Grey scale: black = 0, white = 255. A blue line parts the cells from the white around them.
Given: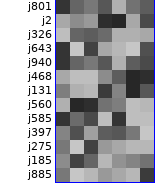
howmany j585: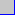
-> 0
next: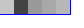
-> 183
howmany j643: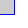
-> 0
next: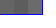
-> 176

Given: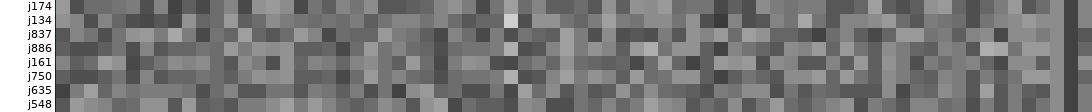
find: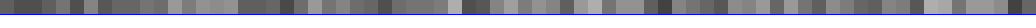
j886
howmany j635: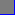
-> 10
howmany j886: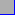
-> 3
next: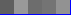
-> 146

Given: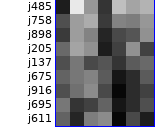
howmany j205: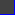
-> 2
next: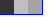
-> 179

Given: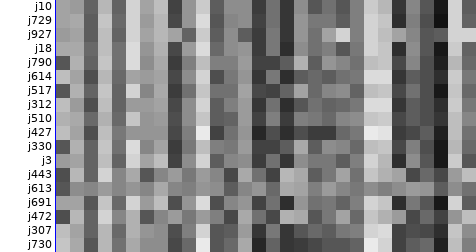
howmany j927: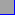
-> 5
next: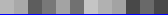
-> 155
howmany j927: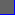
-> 2
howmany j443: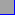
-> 2
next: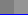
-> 141
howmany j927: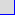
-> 0

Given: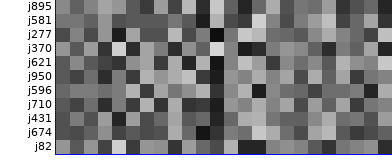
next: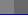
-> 67
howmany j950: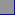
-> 2
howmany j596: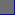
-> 4
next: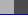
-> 59
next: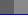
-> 172
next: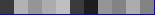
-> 164

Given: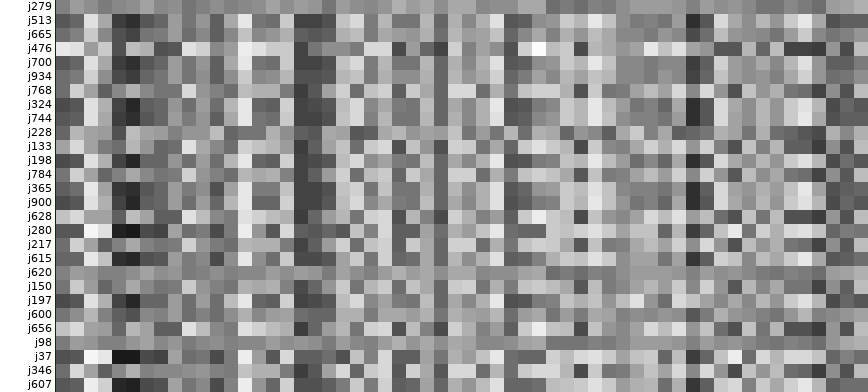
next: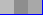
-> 117
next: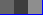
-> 81
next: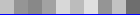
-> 81
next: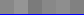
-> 136
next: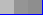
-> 136
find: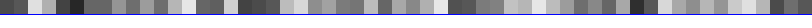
j198
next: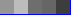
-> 142

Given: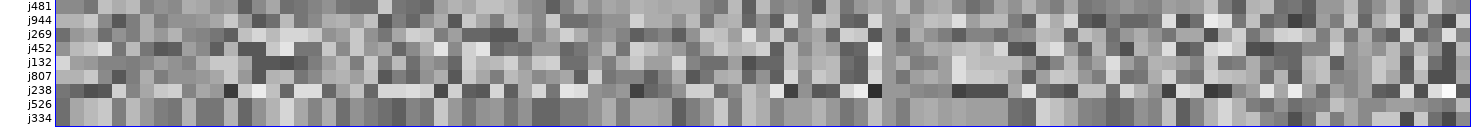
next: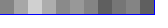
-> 146
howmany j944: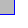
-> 7
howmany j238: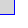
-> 6
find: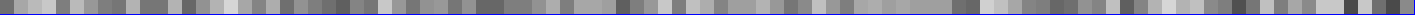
j334

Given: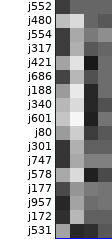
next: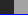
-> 109
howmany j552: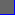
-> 3
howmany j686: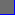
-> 1
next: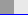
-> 39

